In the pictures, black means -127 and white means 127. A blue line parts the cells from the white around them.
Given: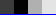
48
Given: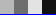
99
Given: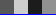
-99
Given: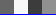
-67
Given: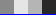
53
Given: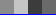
-67
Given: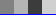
-67
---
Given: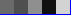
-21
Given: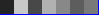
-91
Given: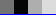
-12
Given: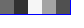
-20
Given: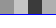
20
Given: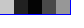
72
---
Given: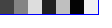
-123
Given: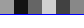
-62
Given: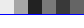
-70
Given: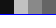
9
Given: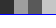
-38
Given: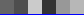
24
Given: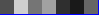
-102
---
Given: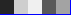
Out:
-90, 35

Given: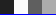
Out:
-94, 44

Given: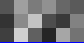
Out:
-43, -12

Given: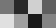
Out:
-9, 4

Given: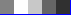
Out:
2, -79

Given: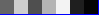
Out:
-26, -122

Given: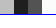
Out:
63, 123

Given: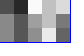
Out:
-48, -27

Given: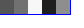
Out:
-42, 14
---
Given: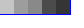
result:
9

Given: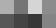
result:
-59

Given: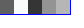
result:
-74

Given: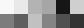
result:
4

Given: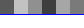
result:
-65

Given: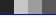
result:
70

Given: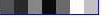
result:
-21
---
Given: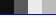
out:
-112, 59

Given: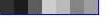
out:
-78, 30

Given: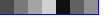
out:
-52, 16

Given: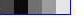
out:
-56, 102

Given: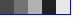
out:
-54, 104

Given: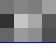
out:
-10, -47

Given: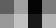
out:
-32, 51

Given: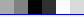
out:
42, 90

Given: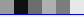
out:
26, 104

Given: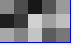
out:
11, -8
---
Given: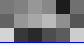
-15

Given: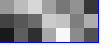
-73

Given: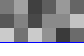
-26

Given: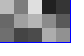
-74

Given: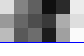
108

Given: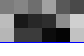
-54

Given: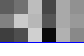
17

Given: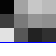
59
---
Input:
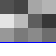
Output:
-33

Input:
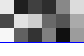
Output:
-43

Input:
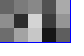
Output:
-67

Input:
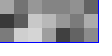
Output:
-4

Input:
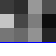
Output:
-2

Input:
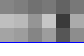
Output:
-69

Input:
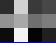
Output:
-16

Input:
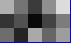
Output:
-60

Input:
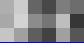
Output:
62
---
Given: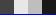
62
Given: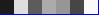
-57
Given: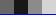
11
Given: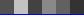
-30
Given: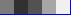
38
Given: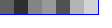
52
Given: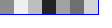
-16
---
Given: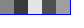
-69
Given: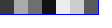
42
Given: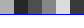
-88
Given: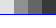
16
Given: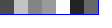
67
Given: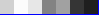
124
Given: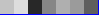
93
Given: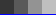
-38
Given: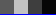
66
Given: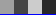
-58
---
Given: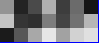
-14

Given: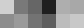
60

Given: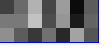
-101

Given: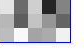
22

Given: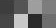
-85

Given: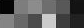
-66

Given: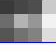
22

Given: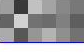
0
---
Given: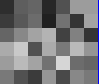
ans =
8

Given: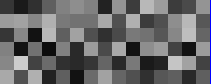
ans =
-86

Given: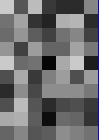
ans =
0

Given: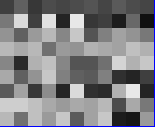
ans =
-105

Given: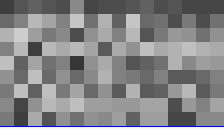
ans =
9

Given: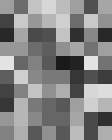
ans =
-53

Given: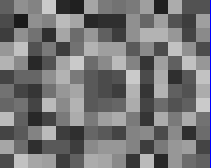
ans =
-19
